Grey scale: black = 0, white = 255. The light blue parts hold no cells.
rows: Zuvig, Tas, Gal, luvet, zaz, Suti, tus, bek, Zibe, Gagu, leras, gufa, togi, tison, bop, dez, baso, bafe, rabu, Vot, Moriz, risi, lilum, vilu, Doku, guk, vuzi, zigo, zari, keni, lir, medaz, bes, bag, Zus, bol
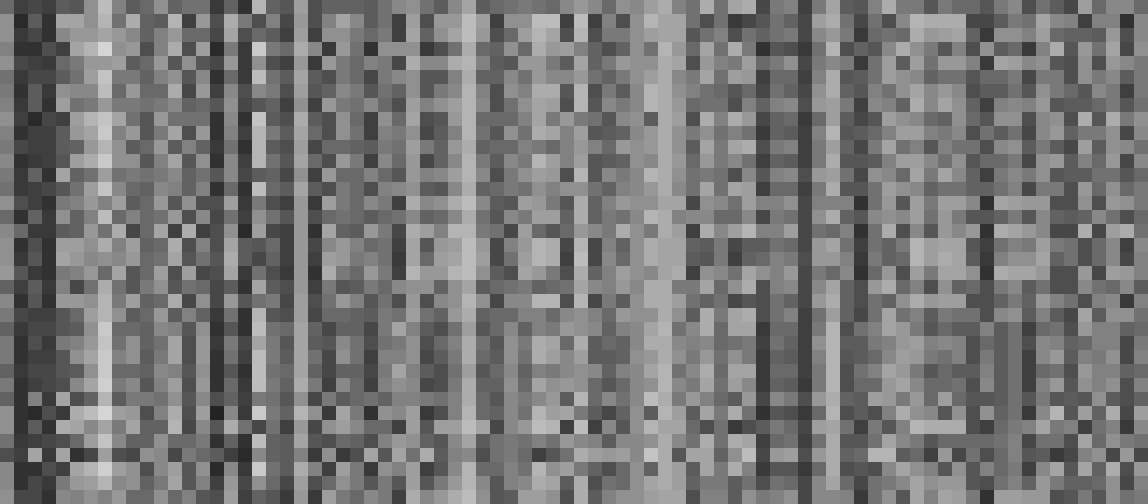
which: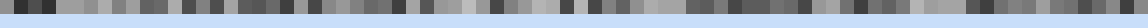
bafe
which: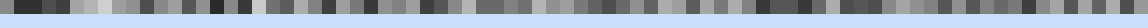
bag
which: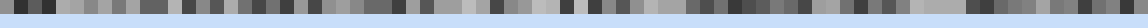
lir
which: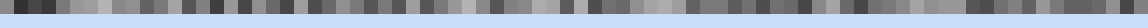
Zus

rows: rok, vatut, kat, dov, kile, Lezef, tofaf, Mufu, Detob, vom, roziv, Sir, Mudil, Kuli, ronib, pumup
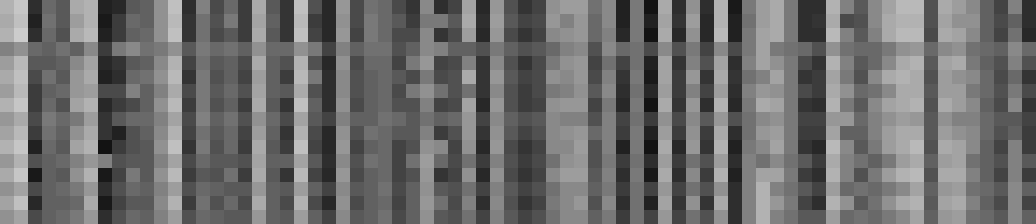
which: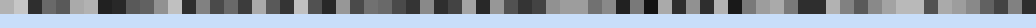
rok
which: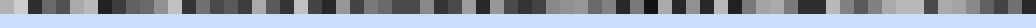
kat
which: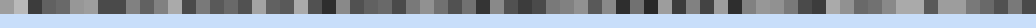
tofaf

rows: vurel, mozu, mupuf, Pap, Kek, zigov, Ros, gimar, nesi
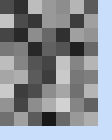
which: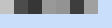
mozu
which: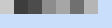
Ros
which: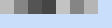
Kek

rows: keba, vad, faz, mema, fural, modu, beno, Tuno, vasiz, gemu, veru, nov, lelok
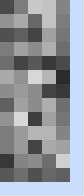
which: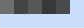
fural
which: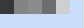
nov
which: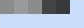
beno
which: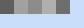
Tuno
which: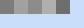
mema
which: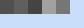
faz

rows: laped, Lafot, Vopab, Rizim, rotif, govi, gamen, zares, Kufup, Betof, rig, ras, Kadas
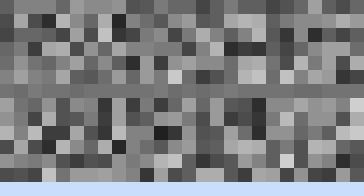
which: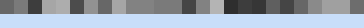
Rizim
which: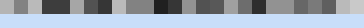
Betof
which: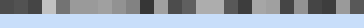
Kadas
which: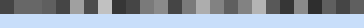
Vopab
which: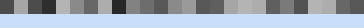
rig
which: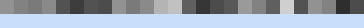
ras

